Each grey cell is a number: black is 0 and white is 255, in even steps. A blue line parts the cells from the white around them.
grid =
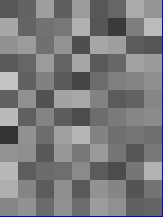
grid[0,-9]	88
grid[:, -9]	[88, 167, 145, 90, 195, 96, 186, 52, 147, 184, 175, 134]
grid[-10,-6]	147
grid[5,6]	91
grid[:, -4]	[88, 86, 166, 89, 108, 130, 109, 131, 154, 91, 146, 156]
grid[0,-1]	149
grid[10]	[175, 133, 92, 143, 89, 146, 133, 84, 116]
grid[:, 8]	[149, 187, 85, 154, 143, 134, 139, 110, 120, 178, 116, 100]
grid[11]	[134, 145, 107, 145, 108, 156, 144, 96, 100]
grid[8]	[147, 142, 88, 152, 119, 154, 117, 86, 120]
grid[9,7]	118
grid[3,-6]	100
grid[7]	[52, 145, 109, 160, 182, 131, 111, 117, 110]
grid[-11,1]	100
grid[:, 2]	[158, 114, 112, 155, 129, 81, 132, 109, 88, 107, 92, 107]
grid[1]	[167, 100, 114, 119, 177, 86, 58, 126, 187]
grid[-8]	[195, 97, 129, 90, 69, 108, 127, 133, 143]
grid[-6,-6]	92
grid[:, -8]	[99, 100, 155, 102, 97, 144, 96, 145, 142, 93, 133, 145]

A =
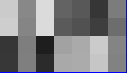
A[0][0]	203
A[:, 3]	[99, 90, 162, 169]
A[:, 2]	[219, 219, 30, 43]
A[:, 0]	[203, 206, 54, 55]
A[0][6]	124
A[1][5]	62
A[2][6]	132
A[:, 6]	[124, 109, 132, 130]

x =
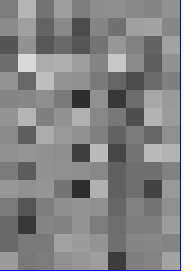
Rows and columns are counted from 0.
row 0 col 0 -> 124
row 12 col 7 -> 125
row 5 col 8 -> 168
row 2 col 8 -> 99
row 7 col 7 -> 122
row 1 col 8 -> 163
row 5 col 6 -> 56
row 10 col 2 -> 149
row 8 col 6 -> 70
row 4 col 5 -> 121
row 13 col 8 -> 135
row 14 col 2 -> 124
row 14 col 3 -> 143
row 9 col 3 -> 144
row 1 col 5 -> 133
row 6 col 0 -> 147
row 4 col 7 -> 75
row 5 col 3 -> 121
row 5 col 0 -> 133
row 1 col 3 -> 137
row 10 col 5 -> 177
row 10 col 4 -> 45
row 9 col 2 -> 146
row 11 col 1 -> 86
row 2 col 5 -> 116
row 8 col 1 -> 149
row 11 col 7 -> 129
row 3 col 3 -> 174
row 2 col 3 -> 105
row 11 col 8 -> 116
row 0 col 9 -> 144
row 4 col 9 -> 127
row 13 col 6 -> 112
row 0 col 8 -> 134
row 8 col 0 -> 144
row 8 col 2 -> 145

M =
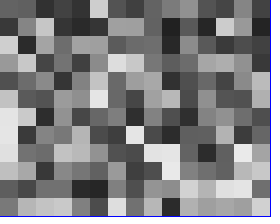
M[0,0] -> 99
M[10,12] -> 224
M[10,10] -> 210
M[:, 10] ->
[145, 89, 140, 108, 79, 75, 47, 95, 99, 129, 210, 177]
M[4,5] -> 195
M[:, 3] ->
[66, 53, 109, 115, 53, 155, 146, 120, 194, 136, 113, 201]
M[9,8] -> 78
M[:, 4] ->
[51, 42, 162, 64, 130, 143, 71, 181, 185, 118, 42, 128]
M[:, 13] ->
[133, 153, 77, 145, 138, 81, 110, 60, 234, 184, 228, 159]
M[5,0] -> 194
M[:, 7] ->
[64, 159, 107, 200, 158, 70, 47, 229, 75, 63, 79, 113]
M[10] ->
[94, 72, 113, 113, 42, 38, 128, 79, 148, 141, 210, 180, 224, 228, 111]
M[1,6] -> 160
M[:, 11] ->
[83, 38, 89, 166, 104, 144, 131, 96, 44, 111, 180, 159]
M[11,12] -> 167
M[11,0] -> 121
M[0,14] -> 66
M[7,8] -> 74
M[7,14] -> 102
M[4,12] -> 68
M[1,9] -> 33
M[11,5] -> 76
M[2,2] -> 164
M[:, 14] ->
[66, 36, 65, 57, 187, 176, 78, 102, 164, 200, 111, 209]
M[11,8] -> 183
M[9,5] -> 97
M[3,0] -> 153

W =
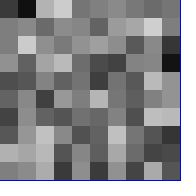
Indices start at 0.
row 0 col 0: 58
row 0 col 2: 179
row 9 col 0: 127
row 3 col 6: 66
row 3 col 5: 75
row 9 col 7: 68
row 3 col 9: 19
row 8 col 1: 166
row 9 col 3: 58
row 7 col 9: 53
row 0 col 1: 16
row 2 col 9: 54
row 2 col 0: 126
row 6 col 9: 185
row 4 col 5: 62
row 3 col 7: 131
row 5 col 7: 94
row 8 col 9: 73
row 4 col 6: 115
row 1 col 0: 126
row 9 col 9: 85
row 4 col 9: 147
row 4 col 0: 78
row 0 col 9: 117
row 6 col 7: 79
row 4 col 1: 86
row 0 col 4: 117
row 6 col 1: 141
